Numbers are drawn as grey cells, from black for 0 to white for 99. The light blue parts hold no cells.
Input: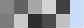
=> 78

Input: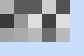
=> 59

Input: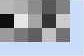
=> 89

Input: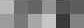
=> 47

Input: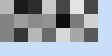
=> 61

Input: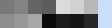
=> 59

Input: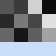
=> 47

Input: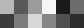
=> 48

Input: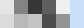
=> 72

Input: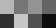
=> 77
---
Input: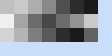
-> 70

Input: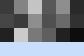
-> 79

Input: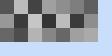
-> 30

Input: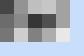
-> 80

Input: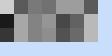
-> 65

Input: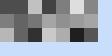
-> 39

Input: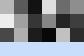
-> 68

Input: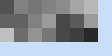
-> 42

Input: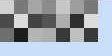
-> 11

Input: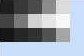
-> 15
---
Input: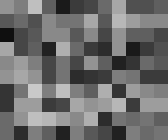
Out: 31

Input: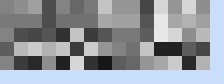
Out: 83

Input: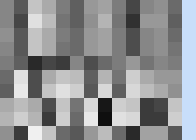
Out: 56

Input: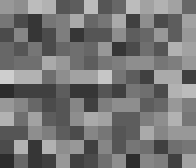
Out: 63

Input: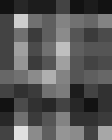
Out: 11

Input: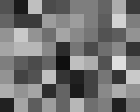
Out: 67
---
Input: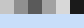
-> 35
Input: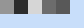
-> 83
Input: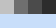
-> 29
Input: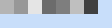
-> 89
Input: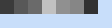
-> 41
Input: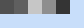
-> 77
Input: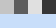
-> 87
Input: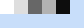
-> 40
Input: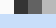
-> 38
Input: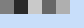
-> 78
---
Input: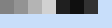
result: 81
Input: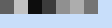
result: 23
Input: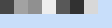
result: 92
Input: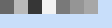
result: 94
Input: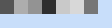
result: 18
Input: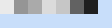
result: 85
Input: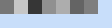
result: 56
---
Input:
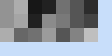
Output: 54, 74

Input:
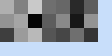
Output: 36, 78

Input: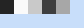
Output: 78, 97

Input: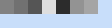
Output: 86, 86

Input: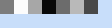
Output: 3, 98

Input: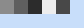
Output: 17, 92
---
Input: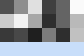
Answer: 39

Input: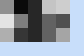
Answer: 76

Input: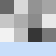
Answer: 57

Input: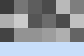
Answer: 72

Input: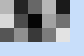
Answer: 71

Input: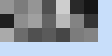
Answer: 16

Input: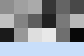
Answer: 39

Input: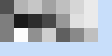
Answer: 83
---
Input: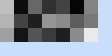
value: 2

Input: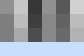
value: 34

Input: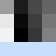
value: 28

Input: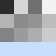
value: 44

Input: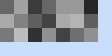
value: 59

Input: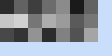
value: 10
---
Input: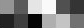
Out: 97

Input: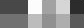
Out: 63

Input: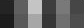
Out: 24

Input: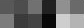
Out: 13

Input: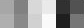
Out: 91

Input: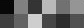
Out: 72
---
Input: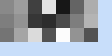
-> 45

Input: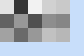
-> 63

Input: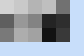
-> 47

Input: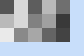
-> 91

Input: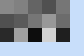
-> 16

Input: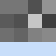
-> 43

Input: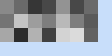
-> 65

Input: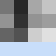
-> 39

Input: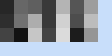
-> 26
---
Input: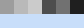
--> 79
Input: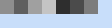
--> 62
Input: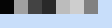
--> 26
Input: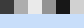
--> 91
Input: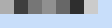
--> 46
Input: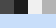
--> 93
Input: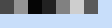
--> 2
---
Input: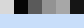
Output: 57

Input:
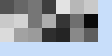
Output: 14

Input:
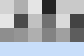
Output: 51

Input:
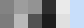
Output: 32

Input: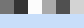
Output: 66

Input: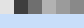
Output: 69
